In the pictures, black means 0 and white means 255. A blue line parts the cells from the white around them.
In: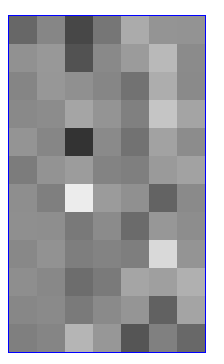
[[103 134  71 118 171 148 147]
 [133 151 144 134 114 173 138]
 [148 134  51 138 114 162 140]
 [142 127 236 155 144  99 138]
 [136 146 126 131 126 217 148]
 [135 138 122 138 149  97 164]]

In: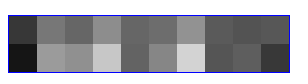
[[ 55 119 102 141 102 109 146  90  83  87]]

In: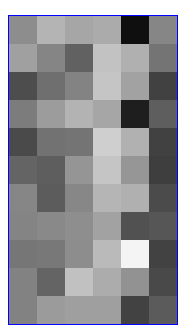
[[141 180 166 171  15 134]
 [ 77 111 131 197 162  65]
 [ 74 114 116 207 177  65]
 [134  92 135 181 176  75]
 [118 120 141 186 244  66]
 [130 155 159 159  66  91]]

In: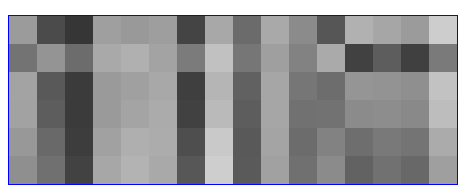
[[155  75  54 159 153 158  68 168 107 169 139  86 177 166 155 205]
 [163  89  59 154 160 168  63 181  97 166 118 109 149 147 143 194]
 [152 105  61 161 175 172  78 201  89 164 108 130 110 121 116 171]]

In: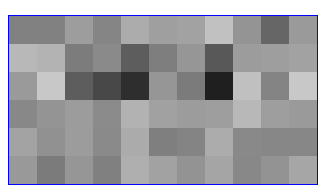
[[129 129 157 133 172 159 162 193 148 102 154]
 [154 200  93  72  46 150 123  31 192 132 200]
 [163 145 156 138 171 127 132 172 137 135 135]]

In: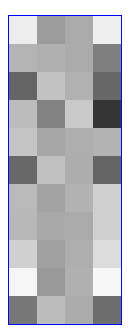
[[237 155 170 239]
 [101 194 177 103]
 [197 167 174 179]
 [185 163 178 208]
 [208 160 174 220]
 [119 188 172 109]]

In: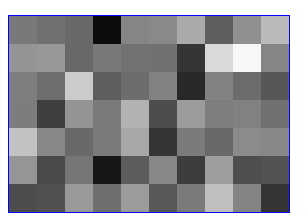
[[121 112 105  13 133 137 170  94 144 186]
 [126 110 203  94 109 130  40 130 108  87]
 [194 135 105 122 167  53 123 104 139 136]
 [ 77  81 153 111 155  88 123 191 132  52]]

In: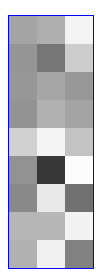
[[164 174 244]
 [151 166 152]
 [209 245 195]
 [137 233 113]
 [177 240 129]]

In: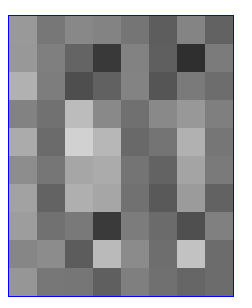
[[153 119 136 131 117  93 132  98]
 [177 125  78  97 131  85 122 109]
 [171 107 209 183 105 116 177 118]
 [162  99 175 166 113  89 155  98]
 [134 140  92 186 139 110 194 108]]
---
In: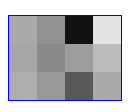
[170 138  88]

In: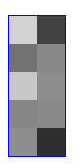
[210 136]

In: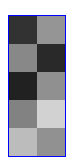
[50 41]

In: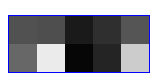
[ 81 235]

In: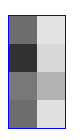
[109 217]

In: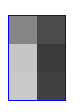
[133  59]
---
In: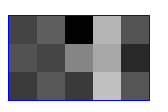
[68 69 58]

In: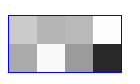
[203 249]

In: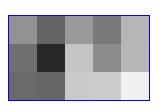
[146  40 202]

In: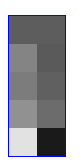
[93 90]

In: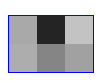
[169 133]

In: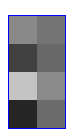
[137 104]

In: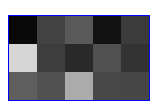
[  9  61 171]
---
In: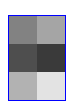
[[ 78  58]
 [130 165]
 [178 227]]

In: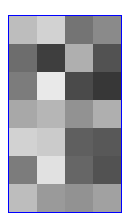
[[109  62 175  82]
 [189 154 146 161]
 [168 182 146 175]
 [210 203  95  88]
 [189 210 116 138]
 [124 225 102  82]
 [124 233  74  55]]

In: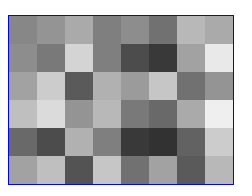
[[105  76 177 127  57  50  98 204]
 [141 121 212 127  76  57 162 233]
 [135 148 170 127 141 113 184 170]
 [162 191  83 198 113 162  90 184]
 [162 204  90 177 155 198 113 148]
 [191 219 148 184 121 105 170 239]]

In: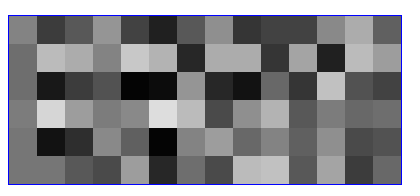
[[118  18  46 137  96   4 131 157 104 131  96 143  74  82]
 [110  24  60  82   4  12 149  39  18 104  53 193  82  66]
 [131  60  88 149  66  32  88 143  53  66  66 137 172  96]
 [118 118  88  74 157  39 110  74 187 193  88 164  60 104]
 [110 187 172 131 200 179  39 172 172  53 164  32 187 157]
 [124 214 157 124 137 221 187  74 143 179  88 124 104 110]]

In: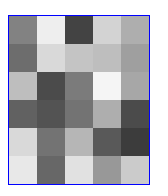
[[190  75 123 245 167]
 [ 97  83 115 174  75]
 [232 103 225 152 203]
 [217 115 182  89  60]
 [109 217 196 190 159]
 [130 238  67 211 174]]

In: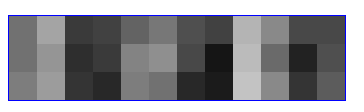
[[113 149  46  58 131 143  72  21 187 106  34  79]
 [125 156  52  40 125 113  40  27 195 137  52  92]
 [113 164  58  65  99 119  79  65 180 137  72  72]]

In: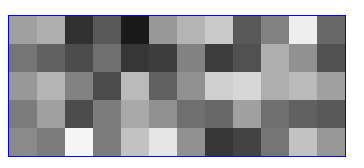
[[117  97  75 111  54  61 130  61  81 174 145  81]
 [138 124 245 124 194 230 145  54  67 117 194 152]
 [124 160  75 124 168 145 111 104 160 111  97  89]
 [160 174  48  89  25 152 180 201  89 130 238 104]
 [152 180 130  75 186  97 145 207 215 174 186 160]]

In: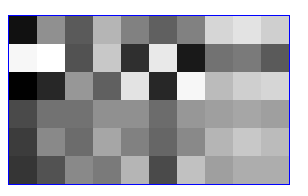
[[  1  39 151  96 227  39 247 187 207 214]
 [ 53  82 137 122 181  74 193 159 173 173]
 [ 74 114 114 144 144 108 151 159 166 159]
 [ 60 137 108 166 129 102 137 181 200 187]
 [ 17 144  90 181 129  96 129 214 227 207]
 [247 255  82 200  47 233  25 114 122  90]]

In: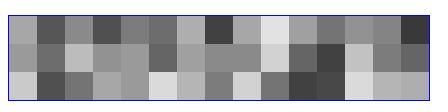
[[202  80 116 167 154 218 181 124 210 116  65  72 218 181 174]
 [167  86 138  80 124 109 174  65 167 226 160 116 146 132  57]
 [154 109 188 146 154 101 160 138 138 210 101  65 194 124 101]]
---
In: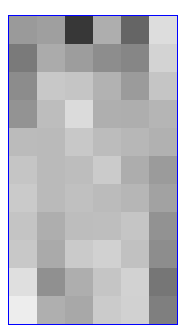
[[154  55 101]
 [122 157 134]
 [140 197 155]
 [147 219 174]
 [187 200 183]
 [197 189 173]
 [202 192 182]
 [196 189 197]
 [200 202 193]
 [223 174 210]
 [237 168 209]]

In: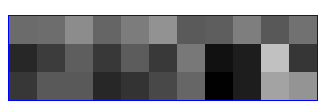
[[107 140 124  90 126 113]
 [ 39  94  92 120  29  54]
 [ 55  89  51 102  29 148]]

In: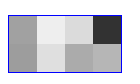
[[161 219]
 [157 171]]

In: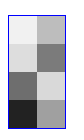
[[241]
 [221]
 [110]
 [ 34]]

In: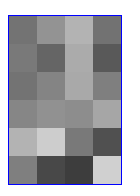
[[115 179]
 [121 171]
 [115 169]
 [134 141]
 [179 121]
 [127  61]]

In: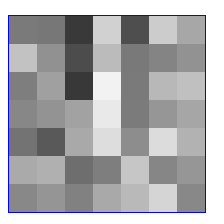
[[122  57  78 167]
 [194  76 121 146]
 [126  56 122 192]
 [135 162 123 166]
 [115 169 141 178]
 [170 110 198 150]
 [136 129 185 136]]

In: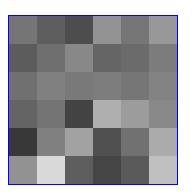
[[117  77 118]
 [ 92 136 107]
 [112 121 118]
 [100  67 156]
 [ 56 162 113]
 [146  94  90]]
